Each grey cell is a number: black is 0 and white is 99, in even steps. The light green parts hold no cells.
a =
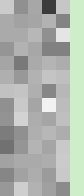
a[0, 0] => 79
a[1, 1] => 63
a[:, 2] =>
[65, 64, 71, 65, 66, 69, 68, 64, 67, 68, 70, 66, 67, 69]
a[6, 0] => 75
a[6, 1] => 76
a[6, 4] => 71
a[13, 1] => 80
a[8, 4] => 74
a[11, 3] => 67
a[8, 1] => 82
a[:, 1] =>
[56, 63, 66, 69, 47, 59, 76, 78, 82, 56, 58, 66, 63, 80]
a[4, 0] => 64
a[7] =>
[56, 78, 64, 94, 73]
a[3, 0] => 58
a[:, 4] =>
[77, 51, 89, 50, 67, 74, 71, 73, 74, 67, 78, 79, 78, 54]
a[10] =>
[44, 58, 70, 64, 78]

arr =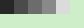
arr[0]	15
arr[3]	53
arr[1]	29
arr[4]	85

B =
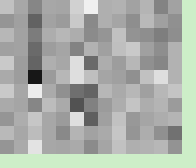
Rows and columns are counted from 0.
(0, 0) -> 75
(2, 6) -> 54
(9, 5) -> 70
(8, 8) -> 75
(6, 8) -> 66
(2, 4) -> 71
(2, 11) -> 49
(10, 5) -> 66
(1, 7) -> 68
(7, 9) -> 76
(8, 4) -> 60
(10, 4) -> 64
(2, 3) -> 67
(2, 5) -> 67
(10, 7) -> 64
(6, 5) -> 43
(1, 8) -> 64
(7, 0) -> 66
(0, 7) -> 68
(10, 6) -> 54
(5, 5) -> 86
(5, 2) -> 9
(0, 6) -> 93
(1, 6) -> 53
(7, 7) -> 60
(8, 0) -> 58
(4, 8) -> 61
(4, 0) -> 78
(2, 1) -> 63
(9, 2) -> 73
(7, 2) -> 52
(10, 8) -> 75

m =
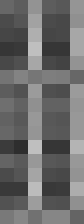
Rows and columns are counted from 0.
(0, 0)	40
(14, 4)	31
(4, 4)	26
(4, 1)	31
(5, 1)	51
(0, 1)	36
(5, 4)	48
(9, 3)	35
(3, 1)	22
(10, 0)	23
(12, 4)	28
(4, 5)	57
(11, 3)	34
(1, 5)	56
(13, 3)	22
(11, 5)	59
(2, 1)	26
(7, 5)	58
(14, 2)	61
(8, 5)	59
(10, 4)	21
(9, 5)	59
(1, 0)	29
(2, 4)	28
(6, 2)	60
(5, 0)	45
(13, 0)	22
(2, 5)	65

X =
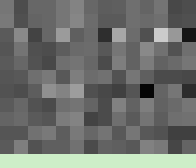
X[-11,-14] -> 46
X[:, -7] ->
[36, 35, 18, 34, 29, 44, 28, 29, 29, 45, 38]
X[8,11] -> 36
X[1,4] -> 46
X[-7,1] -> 40
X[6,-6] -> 25
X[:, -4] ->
[39, 41, 31, 53, 48, 37, 2, 49, 45, 34, 50]
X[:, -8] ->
[40, 42, 41, 42, 40, 42, 31, 39, 26, 40, 29]
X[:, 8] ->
[37, 35, 65, 46, 49, 32, 25, 50, 43, 34, 37]
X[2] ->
[35, 53, 26, 40, 60, 37, 41, 18, 65, 42, 31, 79, 59, 8]
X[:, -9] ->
[51, 52, 37, 41, 45, 49, 61, 45, 51, 47, 44]
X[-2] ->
[33, 33, 44, 47, 36, 47, 40, 45, 34, 46, 34, 32, 25, 25]
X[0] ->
[46, 30, 40, 40, 46, 51, 40, 36, 37, 43, 39, 45, 28, 30]
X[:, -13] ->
[30, 31, 53, 45, 40, 34, 30, 40, 41, 33, 49]
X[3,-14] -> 33
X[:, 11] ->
[45, 43, 79, 44, 38, 29, 39, 38, 36, 32, 47]
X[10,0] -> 35
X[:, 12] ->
[28, 30, 59, 32, 41, 29, 46, 41, 43, 25, 27]
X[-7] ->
[35, 40, 32, 28, 43, 45, 40, 29, 49, 38, 48, 38, 41, 46]
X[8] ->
[39, 41, 35, 33, 48, 51, 26, 29, 43, 35, 45, 36, 43, 44]
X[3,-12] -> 31
